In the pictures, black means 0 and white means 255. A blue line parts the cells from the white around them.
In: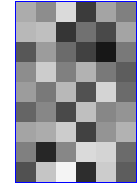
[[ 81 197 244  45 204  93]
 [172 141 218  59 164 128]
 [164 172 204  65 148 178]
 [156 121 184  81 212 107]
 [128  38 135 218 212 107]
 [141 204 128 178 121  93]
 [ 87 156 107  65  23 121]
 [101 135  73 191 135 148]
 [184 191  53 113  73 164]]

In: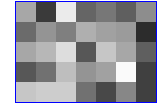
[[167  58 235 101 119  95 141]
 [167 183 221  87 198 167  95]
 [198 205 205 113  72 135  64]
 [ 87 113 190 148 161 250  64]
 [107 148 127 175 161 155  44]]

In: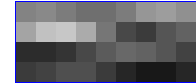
[[164 193 199 171 118  72  59  85  98]
 [131 137 124 111 111 124 150 157 144]
 [ 59  66  79  79  59  38  24  24  38]
 [ 44  44  52  72  91 104  98  85  66]]

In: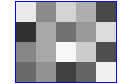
[[134 167 247 204  79]
 [233 140 211 174  72]
 [ 49 167 114 153 219]
 [107 146  64 101 240]]

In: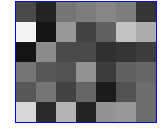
[[215  42 180  36 146 152 109]
 [243  20 152  67  96 194 172]
 [ 74  36 117 125 133 125  54]
 [117  88  82 146  61  96 102]
 [ 20 139  74  74  48  54  61]
 [ 88 117  67 102  28  82 109]]

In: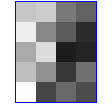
[[198 205 121  98]
 [252  70 105  77]
 [239 136  91  43]
 [191 144  56 113]
 [170 219  28  35]]

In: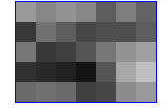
[[153 133 147 133  93 125  99]
 [106 113 106  64  70 140 153]
 [ 56 113  93  70  78  78  93]
 [119  56  64  85 119 147 160]
 [ 49  41  33  20  85 168 191]]
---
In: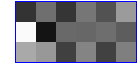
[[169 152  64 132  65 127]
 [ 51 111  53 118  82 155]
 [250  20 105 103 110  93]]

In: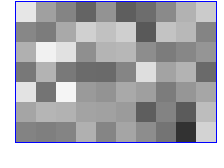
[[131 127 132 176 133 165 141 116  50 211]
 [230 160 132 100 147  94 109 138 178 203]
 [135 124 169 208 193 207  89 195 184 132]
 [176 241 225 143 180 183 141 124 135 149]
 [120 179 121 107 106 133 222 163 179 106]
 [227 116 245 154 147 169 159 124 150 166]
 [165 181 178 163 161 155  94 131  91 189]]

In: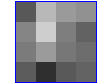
[[ 92  47  89  99]
 [ 88 184 154 145]
 [133 206 126  98]
 [123 155 119 109]]

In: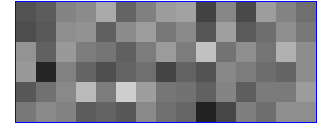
[[120 138 130  92  99  88 137 111 102  34  71 127 110 143 142]
 [ 83  92 132 139 170 100 128 156 162  67 134  73 157 132 111]
 [ 77  89 142 146  96 140 157 120 138  86 159  90 110 143 120]
 [147  97 153 125 117  96 124 155 124 193 115 142 116 177 141]
 [153  37 129 101  79 100 111  68  99  83 136 124 109 101 141]
 [ 88 113 137 186 124 206 158 118 114  97 132  94 123 122 156]]

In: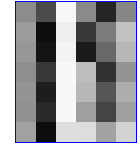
[[161  13 222 221 163 211]
 [140  75 247 138  37 135]
 [155  14 238  56 123 194]
 [151  20 243  26 104 183]
 [142  56 248 190  50 148]
 [148  29 247 184  86 173]
 [145  41 248 159  68 160]]

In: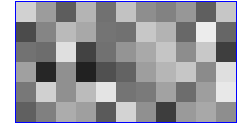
[[ 96 128 172 159  90 211 144  61 154 168 142]
 [209 156  93 180 113 194 142 130 151  95 198]
 [ 75 133 186 168 116 113 199 179 104 236 102]
 [114 109 223  66 113 148 169 197 141 200  62]
 [160  38 144  33  80  99 158 182 198 139 223]
 [120 208 144 187 228 116 122 162 109 158 232]]
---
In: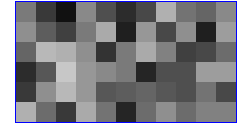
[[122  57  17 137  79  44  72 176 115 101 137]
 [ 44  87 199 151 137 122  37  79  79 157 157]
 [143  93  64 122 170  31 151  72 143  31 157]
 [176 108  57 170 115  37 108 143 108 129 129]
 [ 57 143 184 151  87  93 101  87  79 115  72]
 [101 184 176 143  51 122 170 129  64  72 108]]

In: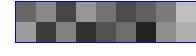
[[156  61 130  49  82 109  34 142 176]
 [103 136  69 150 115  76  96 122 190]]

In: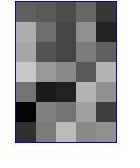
[[116  26  33 180 144]
 [167  83  69 123  96]
 [ 96  89  76 103  55]
 [174 110  69 144  33]
 [ 48 123 186 137 144]
 [  4 129 116 160  62]
 [200 152 137  89 180]]

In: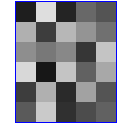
[[216  23 196  97 168]
 [176  61 183 148 112]
 [142 120 136  54 196]
 [ 61 176  42 162  84]
 [ 90 202  48  76  97]
 [ 30 222  36 104  84]]

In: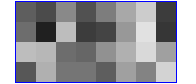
[[109  32 189  60  68 152 225  54]
 [ 94  75 137  81 125 168 204  60]
 [ 87 176 117 117  94 160 131 211]
 [189 183 109 102 145 176 217 160]]

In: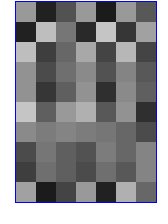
[[161  27  68 153  33 176 103]
 [153  33  82 153  27 153  88]
 [146  54  95 146  47 138  95]
 [190  62 103 168  68 183  68]
 [146  75 111 138  82 132  88]
 [197  95 153 176  88 146  47]
 [ 62 111  95  75 111  88 132]
 [ 75 118  95  82 124 103 132]
 [138 124 132 124 118 103  75]
 [ 33 190 118  41 197  54 161]]
